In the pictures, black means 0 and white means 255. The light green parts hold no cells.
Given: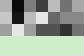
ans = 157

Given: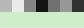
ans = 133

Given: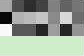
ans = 87

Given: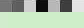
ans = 207

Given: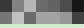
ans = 107

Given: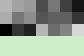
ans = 33

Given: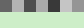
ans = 78

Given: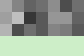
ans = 111
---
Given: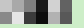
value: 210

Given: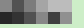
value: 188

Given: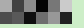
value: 119

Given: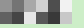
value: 78

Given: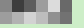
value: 220

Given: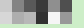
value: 143

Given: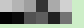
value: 170

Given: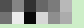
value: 123

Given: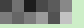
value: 91
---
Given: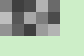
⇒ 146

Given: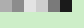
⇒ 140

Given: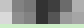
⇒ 130

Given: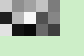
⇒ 226

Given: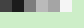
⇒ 28

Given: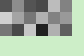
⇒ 73

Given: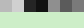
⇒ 37
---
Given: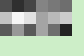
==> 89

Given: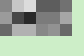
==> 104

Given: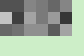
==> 103

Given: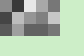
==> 89

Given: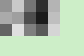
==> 99

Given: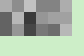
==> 99

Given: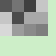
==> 216

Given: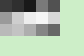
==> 185
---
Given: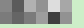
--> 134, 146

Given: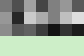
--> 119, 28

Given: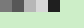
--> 121, 31

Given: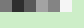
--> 120, 245

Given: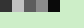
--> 51, 10

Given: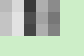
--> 185, 129
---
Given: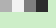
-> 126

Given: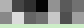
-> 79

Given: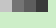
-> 93

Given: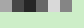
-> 217

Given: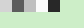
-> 251

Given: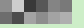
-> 163

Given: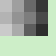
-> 93

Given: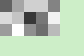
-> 109

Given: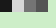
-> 116

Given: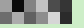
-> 214
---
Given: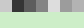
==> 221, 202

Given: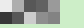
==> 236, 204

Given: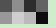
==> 206, 186

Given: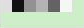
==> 246, 223

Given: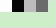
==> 253, 188

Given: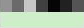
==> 198, 147

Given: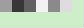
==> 242, 221

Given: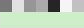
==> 245, 225
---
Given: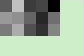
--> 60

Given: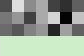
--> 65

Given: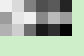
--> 79

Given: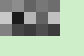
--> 99

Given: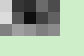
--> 45

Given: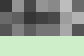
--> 137

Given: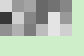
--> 104
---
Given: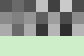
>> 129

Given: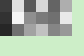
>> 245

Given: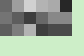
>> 93

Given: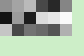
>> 155

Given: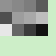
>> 157

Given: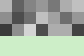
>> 77

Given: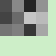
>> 106
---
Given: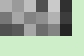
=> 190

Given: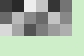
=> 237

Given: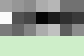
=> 140

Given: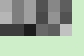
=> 159

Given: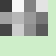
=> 130

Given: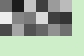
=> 196

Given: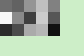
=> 149

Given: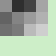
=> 67

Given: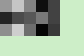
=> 131

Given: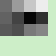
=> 199
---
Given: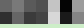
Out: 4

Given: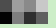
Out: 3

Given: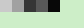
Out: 8

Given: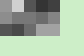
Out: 52

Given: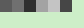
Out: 47

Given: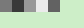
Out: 57

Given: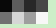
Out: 8

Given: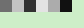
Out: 17

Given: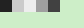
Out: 34

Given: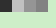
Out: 47
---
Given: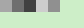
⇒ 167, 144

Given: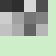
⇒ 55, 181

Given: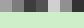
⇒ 162, 50

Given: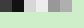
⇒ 60, 175

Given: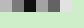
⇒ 186, 226

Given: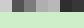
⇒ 205, 55

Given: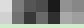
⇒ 221, 158

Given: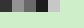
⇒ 51, 199

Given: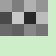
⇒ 159, 116
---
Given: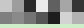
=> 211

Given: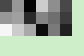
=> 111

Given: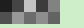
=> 141

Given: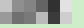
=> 59

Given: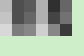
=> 68

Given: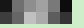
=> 93

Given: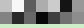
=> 113
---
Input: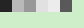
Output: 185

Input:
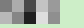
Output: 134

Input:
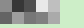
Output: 158

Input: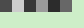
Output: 205

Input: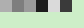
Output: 126

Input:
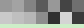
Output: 191

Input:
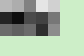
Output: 96

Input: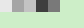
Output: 165
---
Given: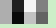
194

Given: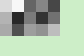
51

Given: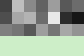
44

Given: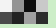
160

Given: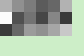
134

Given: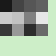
128

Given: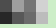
107
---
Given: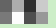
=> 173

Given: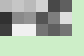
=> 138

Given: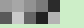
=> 167

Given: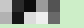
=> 42

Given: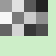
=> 122

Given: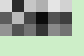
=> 186

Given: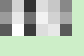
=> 232

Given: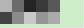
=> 107

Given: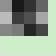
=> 60

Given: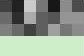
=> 45
